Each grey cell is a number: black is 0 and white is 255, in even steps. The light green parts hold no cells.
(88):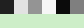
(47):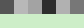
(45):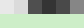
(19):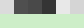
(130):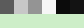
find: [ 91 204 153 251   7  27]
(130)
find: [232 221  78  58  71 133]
(45)
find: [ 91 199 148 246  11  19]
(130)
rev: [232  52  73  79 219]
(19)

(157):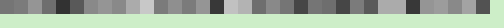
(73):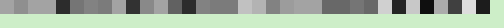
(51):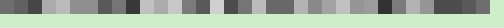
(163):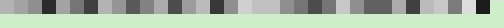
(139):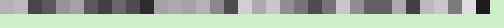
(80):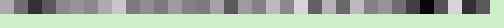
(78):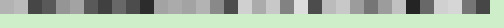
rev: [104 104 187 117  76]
(51)
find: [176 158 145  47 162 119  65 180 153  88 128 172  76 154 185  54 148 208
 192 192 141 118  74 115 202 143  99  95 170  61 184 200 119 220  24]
(163)
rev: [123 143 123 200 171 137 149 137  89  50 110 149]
(157)
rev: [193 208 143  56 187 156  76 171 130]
(163)
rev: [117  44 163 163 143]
(73)

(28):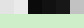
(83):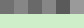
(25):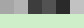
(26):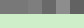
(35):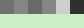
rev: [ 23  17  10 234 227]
(28)
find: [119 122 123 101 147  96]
(26)
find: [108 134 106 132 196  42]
(35)
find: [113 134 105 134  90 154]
(83)
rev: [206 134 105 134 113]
(35)
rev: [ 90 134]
(83)

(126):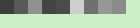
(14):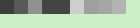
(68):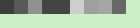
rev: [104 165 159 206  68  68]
(68)
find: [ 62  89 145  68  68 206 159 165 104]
(68)
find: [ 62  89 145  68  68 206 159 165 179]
(14)
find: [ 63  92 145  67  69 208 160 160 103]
(68)

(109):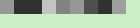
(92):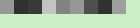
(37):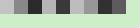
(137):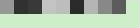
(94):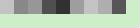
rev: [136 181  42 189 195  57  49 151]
(137)
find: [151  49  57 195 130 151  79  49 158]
(92)
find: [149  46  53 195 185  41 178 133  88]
(137)

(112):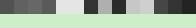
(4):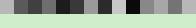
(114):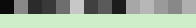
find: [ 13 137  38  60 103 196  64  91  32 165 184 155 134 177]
(114)
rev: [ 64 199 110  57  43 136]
(114)
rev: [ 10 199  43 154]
(4)
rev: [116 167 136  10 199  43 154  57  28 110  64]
(4)
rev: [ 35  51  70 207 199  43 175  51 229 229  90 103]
(112)
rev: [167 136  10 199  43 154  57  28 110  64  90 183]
(4)

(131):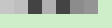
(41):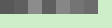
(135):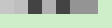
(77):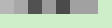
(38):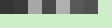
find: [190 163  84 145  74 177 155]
(77)
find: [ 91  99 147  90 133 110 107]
(41)

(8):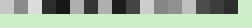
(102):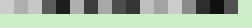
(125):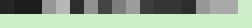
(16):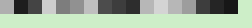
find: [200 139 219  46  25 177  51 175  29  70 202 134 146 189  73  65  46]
(8)
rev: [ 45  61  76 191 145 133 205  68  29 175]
(8)
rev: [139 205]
(102)
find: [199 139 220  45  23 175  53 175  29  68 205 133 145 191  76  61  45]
(8)

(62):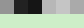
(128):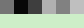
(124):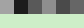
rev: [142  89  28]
(124)
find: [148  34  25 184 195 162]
(62)
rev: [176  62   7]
(128)

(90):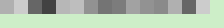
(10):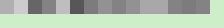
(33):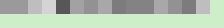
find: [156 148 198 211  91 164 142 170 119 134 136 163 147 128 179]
(33)
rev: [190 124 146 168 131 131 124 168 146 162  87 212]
(33)
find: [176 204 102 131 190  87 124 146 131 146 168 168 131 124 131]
(10)
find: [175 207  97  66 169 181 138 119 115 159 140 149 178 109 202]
(90)
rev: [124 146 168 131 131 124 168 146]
(33)

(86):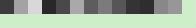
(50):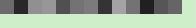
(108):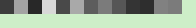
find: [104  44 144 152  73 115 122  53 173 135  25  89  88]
(50)
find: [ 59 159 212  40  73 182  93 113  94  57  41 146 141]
(86)
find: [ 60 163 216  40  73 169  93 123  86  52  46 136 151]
(86)

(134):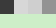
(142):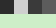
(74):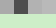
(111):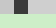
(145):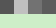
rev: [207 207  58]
(111)
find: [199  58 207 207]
(111)
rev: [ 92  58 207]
(142)
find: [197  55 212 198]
(111)
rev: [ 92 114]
(145)

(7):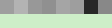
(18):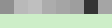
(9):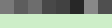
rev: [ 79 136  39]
(9)
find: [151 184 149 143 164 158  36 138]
(7)
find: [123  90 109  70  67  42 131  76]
(9)
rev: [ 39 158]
(7)
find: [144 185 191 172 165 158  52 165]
(18)

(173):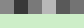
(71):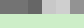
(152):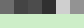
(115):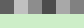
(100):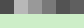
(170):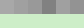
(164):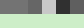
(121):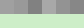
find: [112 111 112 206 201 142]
(71)
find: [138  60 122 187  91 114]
(173)
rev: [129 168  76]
(115)
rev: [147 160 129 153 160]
(170)

